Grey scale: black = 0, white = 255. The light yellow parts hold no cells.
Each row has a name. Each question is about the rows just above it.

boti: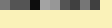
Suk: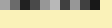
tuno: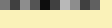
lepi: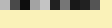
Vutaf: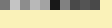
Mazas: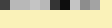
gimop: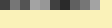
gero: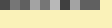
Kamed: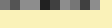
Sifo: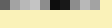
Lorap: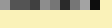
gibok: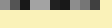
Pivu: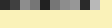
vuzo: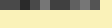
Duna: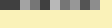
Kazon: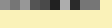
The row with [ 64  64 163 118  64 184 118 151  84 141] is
Duna
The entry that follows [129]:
[73]
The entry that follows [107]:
[33]
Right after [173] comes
[42]
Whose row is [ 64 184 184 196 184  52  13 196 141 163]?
Mazas
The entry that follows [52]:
[13]

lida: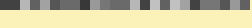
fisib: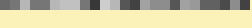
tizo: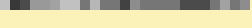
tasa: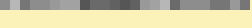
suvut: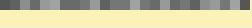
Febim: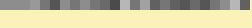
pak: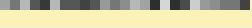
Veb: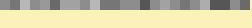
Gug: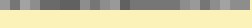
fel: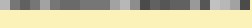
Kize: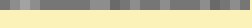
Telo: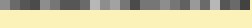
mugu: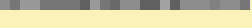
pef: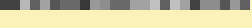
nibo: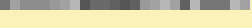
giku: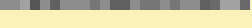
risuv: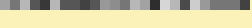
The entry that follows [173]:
[86]
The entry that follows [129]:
[141]

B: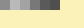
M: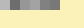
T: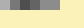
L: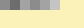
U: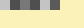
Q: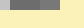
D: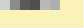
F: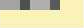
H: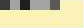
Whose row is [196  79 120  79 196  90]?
U
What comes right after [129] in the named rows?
[120]
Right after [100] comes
[140]
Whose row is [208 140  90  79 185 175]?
D
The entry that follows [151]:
[163]

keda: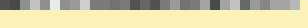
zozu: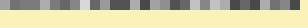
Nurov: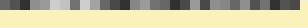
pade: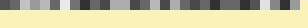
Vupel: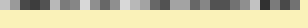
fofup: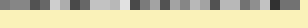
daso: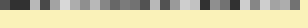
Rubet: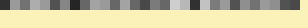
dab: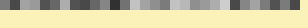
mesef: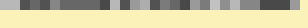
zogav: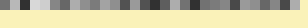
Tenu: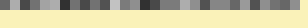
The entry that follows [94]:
[173]
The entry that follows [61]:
[82]

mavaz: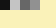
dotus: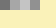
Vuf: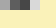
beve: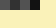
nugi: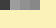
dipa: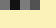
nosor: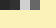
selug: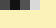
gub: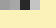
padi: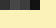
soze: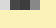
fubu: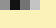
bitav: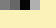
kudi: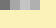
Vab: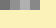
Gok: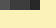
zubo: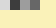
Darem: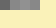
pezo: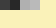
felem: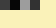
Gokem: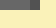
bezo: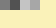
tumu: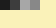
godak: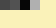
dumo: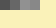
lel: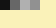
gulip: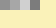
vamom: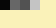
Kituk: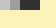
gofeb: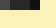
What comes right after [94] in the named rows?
[71]
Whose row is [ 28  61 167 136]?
tumu
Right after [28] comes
[61]

